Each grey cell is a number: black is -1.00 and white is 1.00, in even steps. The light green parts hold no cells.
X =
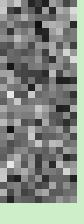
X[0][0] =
0.50
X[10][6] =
-0.67
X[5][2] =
0.47
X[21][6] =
-0.26
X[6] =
[-0.29, -0.38, 0.09, -0.02, -0.41, 0.16, 0.08, 0.33, -0.32, 0.16, -0.49]
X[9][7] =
0.13
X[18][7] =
-0.01
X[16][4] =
-0.02
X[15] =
[0.34, 0.07, 0.09, 0.08, 0.10, 0.55, 0.29, 0.02, -0.76, -0.71, 0.35]
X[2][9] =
0.10
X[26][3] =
-0.34
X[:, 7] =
[0.24, -0.67, -0.30, 0.39, 0.24, 0.07, 0.33, 0.36, -0.61, 0.13, 0.47, -0.01, 0.10, -0.01, -0.30, 0.02, -0.30, -0.24, -0.01, -0.24, 0.47, 0.05, -0.24, -0.67, -0.04, -0.21, 0.30, -0.30, -0.18]
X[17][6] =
0.31
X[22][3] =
-0.17
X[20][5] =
0.55
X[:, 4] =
[-0.70, -0.27, -0.02, -0.21, 0.15, 0.04, -0.41, -0.24, -0.10, -0.07, -0.50, -0.10, -0.75, 0.58, -0.07, 0.10, -0.02, -0.24, 0.47, 0.58, 0.07, -0.19, 0.13, 0.21, 0.07, -0.24, -0.07, -0.38, -0.27]
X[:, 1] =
[0.25, -0.45, -0.08, 0.14, -0.60, 0.03, -0.38, -0.16, -0.19, -0.82, 0.29, 0.36, -0.05, 0.81, 0.07, 0.07, -0.19, 0.07, -0.86, 0.21, -0.38, -0.30, 0.14, 0.81, -0.05, -0.60, -0.05, -0.42, -0.71]
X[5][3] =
0.15
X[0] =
[0.50, 0.25, 0.56, -0.02, -0.70, -0.53, -0.76, 0.24, 0.03, -0.46, -0.18]
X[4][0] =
-0.03
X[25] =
[0.58, -0.60, -0.75, 0.13, -0.24, 0.13, -0.64, -0.21, -0.21, -0.24, -0.74]
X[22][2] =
0.41
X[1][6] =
0.23
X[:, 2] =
[0.56, -0.66, 0.06, -0.20, 0.09, 0.47, 0.09, -0.23, -0.20, -0.29, -0.43, 0.09, -0.11, -0.34, 0.56, 0.09, 0.03, 0.41, 0.00, -0.20, -0.26, 0.03, 0.41, 0.27, 0.18, -0.75, 0.00, 0.00, -0.17]
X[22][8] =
0.05
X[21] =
[-0.21, -0.30, 0.03, 0.08, -0.19, -0.15, -0.26, 0.05, -0.35, 0.26, 0.11]
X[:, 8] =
[0.03, 0.38, 0.11, 0.32, 0.46, 0.14, -0.32, 0.05, 0.17, 0.08, -0.44, -0.76, -0.12, -0.12, -0.09, -0.76, -0.32, -0.38, 0.20, -0.12, 0.40, -0.35, 0.05, 0.46, -0.15, -0.21, -0.24, -0.29, 0.17]
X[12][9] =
0.04
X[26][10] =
-0.18
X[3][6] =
0.31
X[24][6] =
-0.03
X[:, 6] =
[-0.76, 0.23, -0.21, 0.31, -0.70, -0.73, 0.08, -0.52, -0.32, -0.18, -0.67, -0.47, -0.21, -0.09, -0.09, 0.29, 0.11, 0.31, -0.12, -0.24, -0.06, -0.26, -0.21, 0.08, -0.03, -0.64, -0.38, 0.31, -0.24]

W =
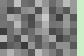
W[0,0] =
0.01
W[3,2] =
0.44
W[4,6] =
0.25
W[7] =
[0.14, 0.40, 0.12, 0.00, -0.32, 0.46, 0.18, -0.02, -0.27, 0.20, 0.05]
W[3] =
[-0.09, -0.13, 0.44, -0.09, -0.38, -0.05, 0.40, -0.10, -0.07, 0.21, -0.09]
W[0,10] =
0.21
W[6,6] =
-0.03
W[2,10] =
-0.32
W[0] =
[0.01, -0.12, 0.51, -0.13, -0.21, 0.43, 0.16, -0.15, 0.05, 0.47, 0.21]
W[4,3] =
-0.30
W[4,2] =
0.10
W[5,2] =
-0.38
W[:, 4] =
[-0.21, 0.17, -0.42, -0.38, -0.15, -0.13, 0.17, -0.32]
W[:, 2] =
[0.51, -0.32, 0.22, 0.44, 0.10, -0.38, -0.17, 0.12]
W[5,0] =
0.44
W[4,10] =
-0.28
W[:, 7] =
[-0.15, -0.35, -0.16, -0.10, -0.41, 0.31, -0.28, -0.02]
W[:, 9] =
[0.47, -0.32, 0.18, 0.21, 0.04, -0.25, 0.12, 0.20]
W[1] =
[-0.04, -0.45, -0.32, 0.09, 0.17, -0.38, 0.31, -0.35, -0.08, -0.32, 0.19]
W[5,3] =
0.34

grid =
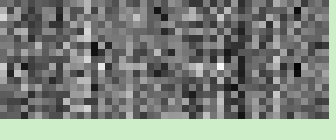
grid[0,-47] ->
-0.17
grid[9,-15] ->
-0.05
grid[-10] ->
[-0.18, 0.16, -0.20, 0.30, -0.07, 0.07, -0.28, 0.02, 0.22, -0.21, 0.34, -0.12, 0.35, -0.87, -0.60, -0.02, -0.33, -0.27, 0.28, -0.40, -0.48, -0.19, 0.45, -0.36, -0.67, 0.06, -0.08, -0.13, -0.61, -0.21, -0.53, -0.30, -0.82, -0.63, -0.32, -0.30, -0.38, -0.21, -0.27, -0.31, 0.29, -0.50, -0.06, 0.00, -0.45, 0.03, 0.10]
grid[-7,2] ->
0.52
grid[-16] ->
[0.39, -0.47, 0.24, -0.20, -0.57, -0.26, 0.04, 0.00, -0.63, 0.14, -0.37, -0.35, 0.40, -0.48, 0.21, -0.37, -0.27, 0.02, 0.14, -0.04, 0.13, -0.27, -0.85, -0.34, -0.23, -0.08, -0.06, 0.37, -0.27, -0.47, 0.23, -0.34, 0.44, -0.18, -0.52, -0.26, 0.15, -0.44, -0.26, -0.23, -0.28, 0.11, -0.90, 0.17, -0.06, -0.16, -0.09]
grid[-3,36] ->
0.24
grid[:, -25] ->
[-0.08, -0.85, -0.24, -0.12, -0.23, -0.14, -0.10, 0.45, -0.26, -0.32, -0.75, -0.10, 0.27, -0.15, -0.09, 0.08, -0.18]
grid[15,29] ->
-0.07
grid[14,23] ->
-0.41
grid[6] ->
[-0.02, -0.02, -0.27, -0.24, -0.15, 0.43, -0.24, -0.13, -0.45, 0.44, -0.20, -0.40, -0.17, -0.87, 0.28, -0.70, 0.03, -0.07, 0.26, -0.10, -0.32, 0.05, -0.10, -0.20, 0.06, 0.09, -0.05, -0.42, -0.22, 0.12, 0.03, 0.22, -0.51, -0.61, -0.62, -0.09, 0.25, -0.60, 0.01, 0.38, -0.10, -0.13, -0.22, 0.23, -0.42, -0.66, -0.55]
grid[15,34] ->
-0.63
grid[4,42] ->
-0.41
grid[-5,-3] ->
-0.26
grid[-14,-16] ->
0.01
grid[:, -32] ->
[-0.21, -0.37, -0.22, 0.13, -0.02, -0.04, -0.70, -0.02, 0.12, -0.61, -0.36, -0.12, 0.12, -0.14, -0.40, 0.04, -0.37]
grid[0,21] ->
-0.31
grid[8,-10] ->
-0.09
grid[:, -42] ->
[-0.26, -0.26, -0.49, -0.43, -0.38, -0.19, 0.43, 0.07, -0.28, -0.41, -0.24, -0.41, 0.23, -0.19, 0.06, -0.19, 0.27]
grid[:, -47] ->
[-0.17, 0.39, 0.67, -0.10, 0.26, -0.13, -0.02, -0.18, -0.16, 0.59, 0.40, 0.28, -0.12, -0.28, -0.33, 0.01, -0.29]
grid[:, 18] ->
[-0.28, 0.14, 0.06, 0.00, -0.10, 0.10, 0.26, 0.28, -0.15, 0.37, 0.10, 0.07, 0.24, 0.46, 0.14, 0.19, 0.44]
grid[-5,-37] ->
0.14
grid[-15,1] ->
0.10
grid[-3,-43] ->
-0.01
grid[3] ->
[-0.10, -0.18, -0.49, -0.29, -0.55, -0.43, -0.14, -0.59, -0.59, -0.26, 0.28, -0.02, 0.47, -0.12, -0.26, 0.13, -0.20, -0.21, 0.00, 0.15, 0.05, -0.27, -0.12, 0.05, 0.17, -0.28, -0.23, -0.43, -0.57, -0.22, -0.55, 0.01, -0.44, -0.17, -0.61, -0.30, 0.14, 0.37, -0.63, 0.43, -0.33, 0.01, 0.33, -0.30, -0.11, -0.31, -0.17]
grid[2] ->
[0.67, 0.10, 0.21, -0.58, -0.37, -0.49, 0.01, 0.11, -0.74, 0.23, -0.35, 0.11, -0.16, -0.05, 0.11, -0.22, -0.19, 0.18, 0.06, 0.52, 0.11, -0.25, -0.24, -0.78, -0.03, -0.05, 0.30, 0.41, 0.16, -0.26, -0.30, 0.56, -0.25, 0.08, -0.18, -0.13, -0.35, -0.45, 0.34, 0.00, -0.54, -0.19, -0.58, 0.05, -0.35, 0.18, 0.05]
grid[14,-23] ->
0.28
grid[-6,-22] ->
-0.25
